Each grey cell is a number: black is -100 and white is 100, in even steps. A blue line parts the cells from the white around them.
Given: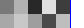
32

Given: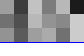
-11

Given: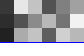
-65

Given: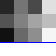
-35

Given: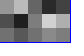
-39

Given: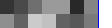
12

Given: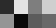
17
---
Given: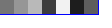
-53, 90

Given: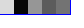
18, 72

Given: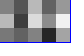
72, 89

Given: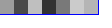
-61, 59

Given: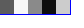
8, 94

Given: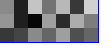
25, 64
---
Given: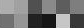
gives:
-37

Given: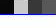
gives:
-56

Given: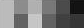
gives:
38

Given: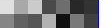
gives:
59

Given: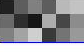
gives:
0

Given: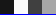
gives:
-50
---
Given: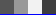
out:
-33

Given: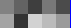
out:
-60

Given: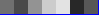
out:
60

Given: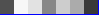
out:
6

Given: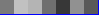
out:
-13

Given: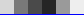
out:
-42
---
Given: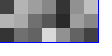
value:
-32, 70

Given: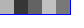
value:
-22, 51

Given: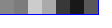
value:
33, 60

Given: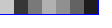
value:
39, 58

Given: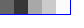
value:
32, 97

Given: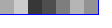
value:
-39, 60

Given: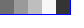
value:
49, 94
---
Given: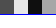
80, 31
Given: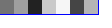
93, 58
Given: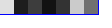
76, 59
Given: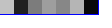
52, 42
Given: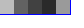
48, 21
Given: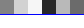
93, 65
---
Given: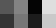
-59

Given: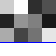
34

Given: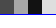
-42

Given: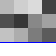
52

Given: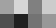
-38

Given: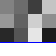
-69

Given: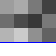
41
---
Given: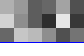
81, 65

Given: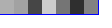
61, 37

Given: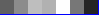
99, 49

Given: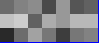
61, 52

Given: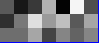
92, 75

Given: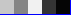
89, 56

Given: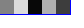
72, 38

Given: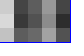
70, 61

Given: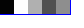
99, 38

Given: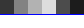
73, 40
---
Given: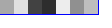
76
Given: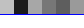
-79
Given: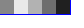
83
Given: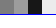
22
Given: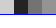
-72
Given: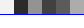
-66
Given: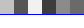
-33
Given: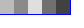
8
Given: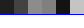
-48
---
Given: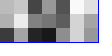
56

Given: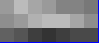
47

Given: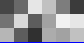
-18

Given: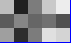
-75

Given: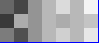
-46

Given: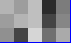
23
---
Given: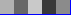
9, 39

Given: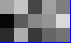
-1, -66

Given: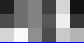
-85, 67

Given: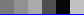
52, -4

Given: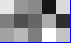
71, 27

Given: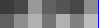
11, -25

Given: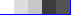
-35, 100

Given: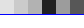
-32, 77
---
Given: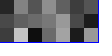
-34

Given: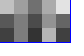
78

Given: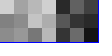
-50

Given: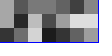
5

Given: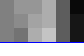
-93

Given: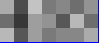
15

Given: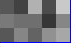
58

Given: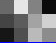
-91
